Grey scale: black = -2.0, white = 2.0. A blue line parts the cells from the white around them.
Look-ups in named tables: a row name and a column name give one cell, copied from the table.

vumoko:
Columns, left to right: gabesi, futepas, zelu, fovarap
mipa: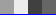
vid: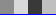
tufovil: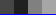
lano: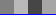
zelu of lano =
-0.9
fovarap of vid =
1.0
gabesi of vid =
0.2
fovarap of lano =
0.6
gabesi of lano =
0.0
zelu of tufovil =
0.0
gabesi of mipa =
0.5
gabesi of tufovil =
-0.9
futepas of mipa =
1.7
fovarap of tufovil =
0.6
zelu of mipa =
-1.0
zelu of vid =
-1.1
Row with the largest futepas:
mipa

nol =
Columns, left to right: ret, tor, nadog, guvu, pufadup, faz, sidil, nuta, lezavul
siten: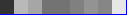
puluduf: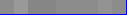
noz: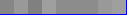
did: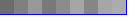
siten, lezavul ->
1.6
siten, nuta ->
0.1
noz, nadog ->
0.0
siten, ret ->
-1.2
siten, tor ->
0.9
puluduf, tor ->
0.4
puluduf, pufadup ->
0.2
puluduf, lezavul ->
0.2
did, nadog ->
0.4
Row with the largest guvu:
noz

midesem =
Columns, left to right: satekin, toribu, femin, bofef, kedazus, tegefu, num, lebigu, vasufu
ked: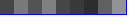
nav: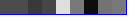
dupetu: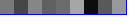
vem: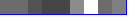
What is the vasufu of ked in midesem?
0.3
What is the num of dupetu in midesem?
-1.8
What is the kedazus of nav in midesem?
1.5
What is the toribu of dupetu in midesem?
-0.9
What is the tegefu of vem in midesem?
0.2
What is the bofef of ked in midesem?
0.0
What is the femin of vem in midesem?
-0.7
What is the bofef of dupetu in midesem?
-0.5
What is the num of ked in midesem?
-1.3
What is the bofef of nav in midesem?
-0.9
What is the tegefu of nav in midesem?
-0.1
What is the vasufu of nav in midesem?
-0.1
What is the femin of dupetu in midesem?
0.1
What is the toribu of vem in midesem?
-0.3
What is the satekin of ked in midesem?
-0.9
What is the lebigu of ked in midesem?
-0.5
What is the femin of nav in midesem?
-1.1
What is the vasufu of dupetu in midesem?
0.4
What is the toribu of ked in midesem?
-0.1
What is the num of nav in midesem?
-1.8
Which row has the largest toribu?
ked

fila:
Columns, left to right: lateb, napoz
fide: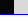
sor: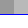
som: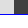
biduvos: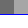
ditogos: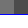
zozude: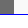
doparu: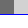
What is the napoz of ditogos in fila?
-0.8
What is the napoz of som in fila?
-1.0
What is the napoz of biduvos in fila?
0.6
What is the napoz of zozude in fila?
1.9
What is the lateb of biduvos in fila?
-0.3
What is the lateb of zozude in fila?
-0.3
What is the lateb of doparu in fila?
-0.3
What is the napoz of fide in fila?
1.4
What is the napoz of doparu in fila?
1.3
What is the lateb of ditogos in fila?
-0.2
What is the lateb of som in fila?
1.5
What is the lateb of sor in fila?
0.4
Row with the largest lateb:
som

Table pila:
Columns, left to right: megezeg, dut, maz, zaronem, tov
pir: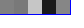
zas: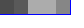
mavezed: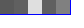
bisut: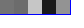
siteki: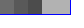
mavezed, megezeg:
-0.6
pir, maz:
1.1
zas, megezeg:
-0.8
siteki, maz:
-0.8
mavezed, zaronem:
-0.5
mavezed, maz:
1.5
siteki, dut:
-0.6
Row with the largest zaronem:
siteki

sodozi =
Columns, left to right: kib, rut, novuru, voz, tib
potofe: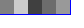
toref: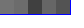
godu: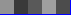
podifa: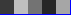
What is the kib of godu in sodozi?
0.3
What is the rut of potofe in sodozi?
1.2
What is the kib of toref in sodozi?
-0.2
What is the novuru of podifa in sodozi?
-0.2
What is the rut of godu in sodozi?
-1.1
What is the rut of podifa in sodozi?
1.0
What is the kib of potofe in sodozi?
0.0
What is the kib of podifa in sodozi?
-1.1
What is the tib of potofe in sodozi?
0.4
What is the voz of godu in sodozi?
0.5
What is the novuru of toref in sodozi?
-1.0
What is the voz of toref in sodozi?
-0.4
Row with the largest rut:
potofe

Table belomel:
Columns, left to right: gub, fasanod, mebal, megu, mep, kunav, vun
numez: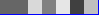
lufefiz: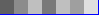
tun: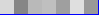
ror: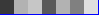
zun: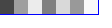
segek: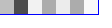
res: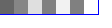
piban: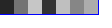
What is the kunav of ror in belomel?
0.0
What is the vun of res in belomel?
2.0
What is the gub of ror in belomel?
-1.1
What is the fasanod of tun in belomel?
0.1
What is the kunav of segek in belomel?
0.7
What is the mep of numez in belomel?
1.6
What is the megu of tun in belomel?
1.0
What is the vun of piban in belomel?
0.7
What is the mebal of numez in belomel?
1.4
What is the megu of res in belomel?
0.0
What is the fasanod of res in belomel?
0.1

